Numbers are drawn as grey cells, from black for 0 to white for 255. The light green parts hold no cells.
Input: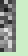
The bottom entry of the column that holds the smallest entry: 134
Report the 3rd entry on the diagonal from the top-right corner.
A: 23
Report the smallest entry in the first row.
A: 47
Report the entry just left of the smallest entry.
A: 78
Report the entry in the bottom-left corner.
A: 47
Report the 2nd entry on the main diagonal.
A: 62
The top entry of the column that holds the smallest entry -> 186
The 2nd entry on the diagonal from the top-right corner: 161
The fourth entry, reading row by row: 92
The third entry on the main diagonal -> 78
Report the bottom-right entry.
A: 106
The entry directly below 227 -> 134
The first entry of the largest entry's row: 173
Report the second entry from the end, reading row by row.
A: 148

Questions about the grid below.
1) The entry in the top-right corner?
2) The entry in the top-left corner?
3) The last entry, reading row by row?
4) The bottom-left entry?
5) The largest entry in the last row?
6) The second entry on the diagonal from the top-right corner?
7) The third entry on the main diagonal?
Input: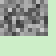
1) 172
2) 185
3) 99
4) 156
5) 172
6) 143
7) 200

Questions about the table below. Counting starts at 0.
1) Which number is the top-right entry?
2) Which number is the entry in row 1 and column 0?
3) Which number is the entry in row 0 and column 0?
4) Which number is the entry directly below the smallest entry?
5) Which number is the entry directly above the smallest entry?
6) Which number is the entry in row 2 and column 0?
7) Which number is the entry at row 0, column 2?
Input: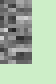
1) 154
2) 114
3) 76
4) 129
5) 141
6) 101
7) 114
